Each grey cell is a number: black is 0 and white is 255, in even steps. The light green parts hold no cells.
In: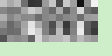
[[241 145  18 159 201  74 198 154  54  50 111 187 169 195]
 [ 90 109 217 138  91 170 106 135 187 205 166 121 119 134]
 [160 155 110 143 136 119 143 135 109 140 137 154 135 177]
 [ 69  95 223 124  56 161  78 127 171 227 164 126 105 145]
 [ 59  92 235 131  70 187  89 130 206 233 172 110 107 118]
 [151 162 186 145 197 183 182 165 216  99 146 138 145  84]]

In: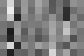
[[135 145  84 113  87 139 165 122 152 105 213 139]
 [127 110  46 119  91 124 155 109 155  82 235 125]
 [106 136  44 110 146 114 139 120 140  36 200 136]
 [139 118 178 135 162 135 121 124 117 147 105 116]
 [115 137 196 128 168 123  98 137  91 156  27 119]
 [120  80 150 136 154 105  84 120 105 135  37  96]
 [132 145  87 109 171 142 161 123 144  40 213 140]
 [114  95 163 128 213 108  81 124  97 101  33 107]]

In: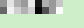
[[198 153 175  24 233 154 176 227 149]
 [252 156  81   6 209 177 207 242 103]]

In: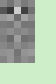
[[135 122 146 116 135]
 [114  65 205  56  85]
 [141 163 110 163 151]
 [119 118 148 119 123]
 [129 139 131 143 133]
 [118 111 157 105 126]
 [137 129 141 124 135]
 [153 148 116 149 145]
 [133 141 123 149 131]]

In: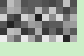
[[ 80 192  88  71  80  92  91  82 156 189  77]
 [103  67 102 196 110 183  92 102 164 173 109]
 [176 108 217 141 215  31 174 211  59  81 208]
 [156 151  91  91  81 148 158 105  75  35  85]
 [ 88 136  60 101  56 173  77  52 179 190  55]
 [175  36 230 173 231  91 167 231 104 154 237]]

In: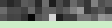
[[ 93  79 128  53  77 105  51  76  29 110  41  83  91  53  40  60]
 [ 60  89  72  53 153 129  94  78  98  96  58 104  65  76  75 108]
 [138 150  97 118 117  61  61  31 212  99  84   6  50  69  67  85]]

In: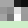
[[ 15  31 166 166]
 [156 223 139 150]
 [154 250 118 164]]

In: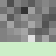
[[122 134 121  92 112 129  79 139]
 [101 141 113 160  50  99 135 114]
 [ 85  93 131 129 152 124  90 159]
 [117  83 136 167 127 116 164 118]
 [143 103  95 118 166 153 142 129]
 [116 166 124 224 155 135 134 129]]
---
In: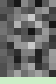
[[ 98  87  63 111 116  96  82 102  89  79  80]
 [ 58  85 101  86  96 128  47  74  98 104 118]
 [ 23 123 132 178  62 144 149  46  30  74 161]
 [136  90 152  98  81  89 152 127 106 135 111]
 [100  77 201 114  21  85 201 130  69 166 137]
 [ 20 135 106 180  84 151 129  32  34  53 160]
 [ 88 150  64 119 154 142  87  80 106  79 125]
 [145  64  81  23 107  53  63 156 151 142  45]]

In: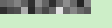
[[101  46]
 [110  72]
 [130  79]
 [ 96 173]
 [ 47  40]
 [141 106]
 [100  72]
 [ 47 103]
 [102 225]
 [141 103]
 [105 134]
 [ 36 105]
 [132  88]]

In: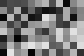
[[ 56 140   8 153 197  28  73  11]
 [ 76  73 184  65 136 117 181 227]
 [ 73 173  53 108  61   3 118 141]
 [ 79  41 165  46 180  64 201 162]
 [119 102  18 149 177 157 226   3]
 [156  43  31 156  92 130 195 147]
 [180  15 223 176  54 145 225  74]
 [ 78  24 181 144 139 106  93 170]
 [192  46  69  67 214 209 102  67]
 [  8 171 171  54 147 138 191 104]
 [136  96  16 154 225 192  77 182]
 [170 131 135 197 192 208 220  48]]

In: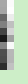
[[167 165 103 128  68  24 132  79  76  46]
 [251 254 236 191 212 161 249 183 182 193]]

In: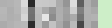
[[176 183 181 171]
 [178 174 175 177]
 [183 182 178 182]
 [218 206 214 184]
 [ 41 115 112  44]
 [201 190 187 188]
 [200 170 230 154]
 [198 150 140 194]
 [171 174 175 169]
 [149 161 158 146]
 [221 207 170 186]
 [ 94 127 115  71]
 [174 177 176 175]
 [157 169 178 157]]

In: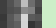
[[ 63  63  56  59]
 [ 82  78  88  86]
 [104  84 111  96]
 [189 138 214 212]
 [109 129  91  52]
 [ 77  66  84  68]]
